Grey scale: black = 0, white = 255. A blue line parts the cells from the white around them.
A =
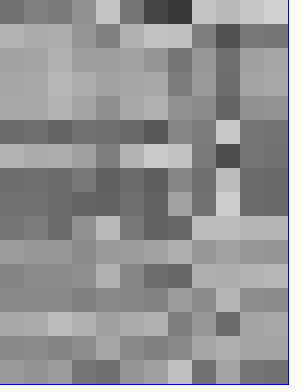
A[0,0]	114
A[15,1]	147
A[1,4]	128
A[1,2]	173
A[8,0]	114
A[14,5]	137
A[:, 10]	[199, 119, 159, 164, 144, 118, 117, 107, 107, 181, 151, 178, 140, 164, 165, 117]
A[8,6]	98
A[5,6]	87
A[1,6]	193
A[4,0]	169
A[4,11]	147
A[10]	[155, 151, 152, 138, 153, 155, 163, 175, 151, 163, 151, 149]
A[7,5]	106
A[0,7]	56
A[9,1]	124
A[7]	[108, 112, 107, 120, 96, 106, 94, 134, 110, 188, 107, 104]
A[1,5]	177
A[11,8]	175
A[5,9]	200
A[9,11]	182
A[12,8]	139
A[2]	[161, 165, 177, 158, 158, 161, 149, 118, 152, 112, 159, 166]
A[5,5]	104
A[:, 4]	[197, 128, 158, 161, 143, 110, 125, 96, 99, 185, 153, 176, 136, 160, 166, 110]
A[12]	[136, 136, 136, 127, 136, 135, 131, 155, 139, 182, 140, 139]
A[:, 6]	[69, 193, 149, 168, 177, 87, 203, 94, 98, 98, 163, 108, 131, 176, 128, 159]
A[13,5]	170
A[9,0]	117
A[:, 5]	[118, 177, 161, 167, 169, 104, 178, 106, 110, 120, 155, 134, 135, 170, 137, 150]
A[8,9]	205
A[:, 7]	[56, 191, 118, 123, 146, 135, 194, 134, 161, 103, 175, 102, 155, 126, 136, 192]
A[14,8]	167
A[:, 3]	[144, 150, 158, 172, 165, 113, 159, 120, 100, 146, 138, 142, 127, 176, 140, 118]

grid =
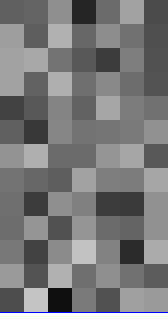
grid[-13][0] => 97
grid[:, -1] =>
[74, 80, 81, 84, 114, 144, 87, 167, 144, 146, 170, 91, 154]
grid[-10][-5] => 175
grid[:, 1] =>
[100, 95, 169, 98, 88, 55, 175, 103, 60, 149, 67, 83, 197]
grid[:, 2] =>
[142, 177, 115, 175, 133, 134, 107, 94, 143, 81, 139, 177, 15]
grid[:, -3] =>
[107, 140, 59, 137, 167, 117, 150, 126, 60, 106, 131, 142, 81]
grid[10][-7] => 120
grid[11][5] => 113
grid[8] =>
[112, 60, 143, 128, 60, 58, 144]
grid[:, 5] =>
[163, 114, 126, 109, 123, 122, 167, 123, 58, 101, 42, 113, 159]
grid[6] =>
[147, 175, 107, 107, 150, 167, 87]
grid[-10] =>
[162, 98, 175, 112, 137, 109, 84]
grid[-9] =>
[66, 88, 133, 98, 167, 123, 114]
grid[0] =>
[97, 100, 142, 36, 107, 163, 74]
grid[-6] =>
[115, 103, 94, 163, 126, 123, 167]
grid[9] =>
[109, 149, 81, 150, 106, 101, 146]
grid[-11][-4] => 87

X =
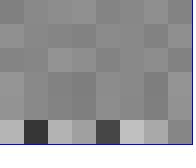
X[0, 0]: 128
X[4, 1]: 137
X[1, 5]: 137
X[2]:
[132, 134, 147, 142, 131, 137, 141, 130]
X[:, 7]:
[131, 143, 130, 148, 146, 134]
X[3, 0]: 149
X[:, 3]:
[144, 130, 142, 126, 127, 160]
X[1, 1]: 136
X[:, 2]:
[141, 133, 147, 130, 131, 179]
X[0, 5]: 136
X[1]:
[144, 136, 133, 130, 139, 137, 130, 143]
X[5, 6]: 169

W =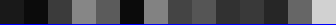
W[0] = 25
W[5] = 11
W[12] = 102
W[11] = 38
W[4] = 91

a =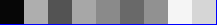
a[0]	6
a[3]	167
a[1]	174

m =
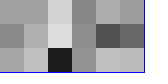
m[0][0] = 160
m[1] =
[138, 175, 220, 143, 80, 105]
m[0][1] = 161
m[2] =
[166, 193, 29, 148, 191, 188]

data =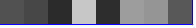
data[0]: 81
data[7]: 87
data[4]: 44
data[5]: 157

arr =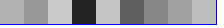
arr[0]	177
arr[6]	134
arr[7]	161

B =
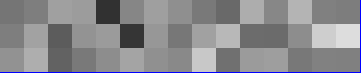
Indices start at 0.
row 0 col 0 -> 117
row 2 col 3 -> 121
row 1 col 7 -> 119
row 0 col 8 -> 121
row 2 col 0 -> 146
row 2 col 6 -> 144
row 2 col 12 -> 120
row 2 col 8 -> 200
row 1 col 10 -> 108
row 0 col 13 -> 128
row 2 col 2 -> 98
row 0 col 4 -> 49
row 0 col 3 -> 156
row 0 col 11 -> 135
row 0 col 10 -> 173

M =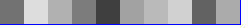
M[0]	114
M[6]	186
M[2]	177
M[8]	98

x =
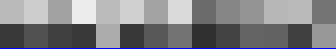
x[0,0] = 186
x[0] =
[186, 205, 162, 236, 187, 208, 163, 218, 107, 134, 148, 183, 186, 116]
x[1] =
[57, 81, 64, 57, 172, 56, 88, 115, 48, 67, 100, 98, 64, 152]
